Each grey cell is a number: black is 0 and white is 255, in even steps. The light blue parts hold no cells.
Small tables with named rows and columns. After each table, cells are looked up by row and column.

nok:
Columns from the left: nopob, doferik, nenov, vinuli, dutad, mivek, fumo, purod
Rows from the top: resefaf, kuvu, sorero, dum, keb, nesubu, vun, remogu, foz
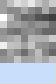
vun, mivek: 150
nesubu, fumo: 176
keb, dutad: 143
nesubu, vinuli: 130
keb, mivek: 126
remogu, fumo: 132
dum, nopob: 210
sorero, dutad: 111
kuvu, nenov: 139
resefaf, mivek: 196
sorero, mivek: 84
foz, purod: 195
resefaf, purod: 203
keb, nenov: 113
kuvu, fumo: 170
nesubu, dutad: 182
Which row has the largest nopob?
sorero

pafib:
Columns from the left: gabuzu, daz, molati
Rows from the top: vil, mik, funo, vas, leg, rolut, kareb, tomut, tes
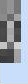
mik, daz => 148
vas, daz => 182
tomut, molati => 163
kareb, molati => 209
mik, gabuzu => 132
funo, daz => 107
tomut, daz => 68
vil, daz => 148
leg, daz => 166
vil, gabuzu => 134
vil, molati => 118
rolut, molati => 71
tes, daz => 64

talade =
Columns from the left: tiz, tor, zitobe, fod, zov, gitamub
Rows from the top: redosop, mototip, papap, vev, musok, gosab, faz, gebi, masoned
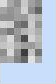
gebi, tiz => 143
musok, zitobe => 153
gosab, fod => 76
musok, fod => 180
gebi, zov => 195
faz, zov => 155
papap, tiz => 146
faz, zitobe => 176
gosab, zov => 211
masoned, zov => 224
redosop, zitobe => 145
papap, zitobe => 159
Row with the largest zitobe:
faz

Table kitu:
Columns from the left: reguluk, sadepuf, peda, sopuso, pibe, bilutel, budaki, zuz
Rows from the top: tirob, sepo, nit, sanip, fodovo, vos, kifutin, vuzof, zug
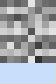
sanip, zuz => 208
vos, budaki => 111
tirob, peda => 97
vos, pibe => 213
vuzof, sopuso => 179
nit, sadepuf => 109
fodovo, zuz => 226
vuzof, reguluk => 189

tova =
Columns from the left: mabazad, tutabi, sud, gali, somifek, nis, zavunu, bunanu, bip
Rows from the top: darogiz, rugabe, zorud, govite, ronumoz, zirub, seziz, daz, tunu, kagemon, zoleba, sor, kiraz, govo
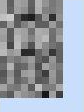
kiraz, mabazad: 163
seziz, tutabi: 72
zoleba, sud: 90
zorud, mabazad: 192
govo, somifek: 135
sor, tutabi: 155
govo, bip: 63

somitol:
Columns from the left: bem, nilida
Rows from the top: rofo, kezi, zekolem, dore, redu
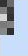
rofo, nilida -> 107
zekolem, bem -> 211
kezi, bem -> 126
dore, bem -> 122
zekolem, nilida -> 51
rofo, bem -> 51
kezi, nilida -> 58
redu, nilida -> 47
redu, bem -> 137
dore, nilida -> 129

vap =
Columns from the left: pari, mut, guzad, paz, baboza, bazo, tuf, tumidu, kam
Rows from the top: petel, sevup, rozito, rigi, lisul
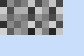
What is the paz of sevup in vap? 176
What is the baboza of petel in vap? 198
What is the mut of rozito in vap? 109
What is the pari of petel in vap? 51
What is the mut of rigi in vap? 137
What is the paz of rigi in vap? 140

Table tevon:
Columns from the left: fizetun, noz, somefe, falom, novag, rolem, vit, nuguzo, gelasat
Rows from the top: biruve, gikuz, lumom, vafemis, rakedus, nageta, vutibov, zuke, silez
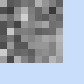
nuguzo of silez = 179
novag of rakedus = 121
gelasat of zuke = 169
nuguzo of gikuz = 58
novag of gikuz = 125
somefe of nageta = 77
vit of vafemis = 164
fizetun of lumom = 142
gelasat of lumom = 102
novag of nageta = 132
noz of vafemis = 103
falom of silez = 130
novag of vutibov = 145
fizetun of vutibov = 78
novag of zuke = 94
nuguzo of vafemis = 112
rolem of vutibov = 150
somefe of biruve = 97
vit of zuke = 143
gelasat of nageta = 182
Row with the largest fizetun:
zuke

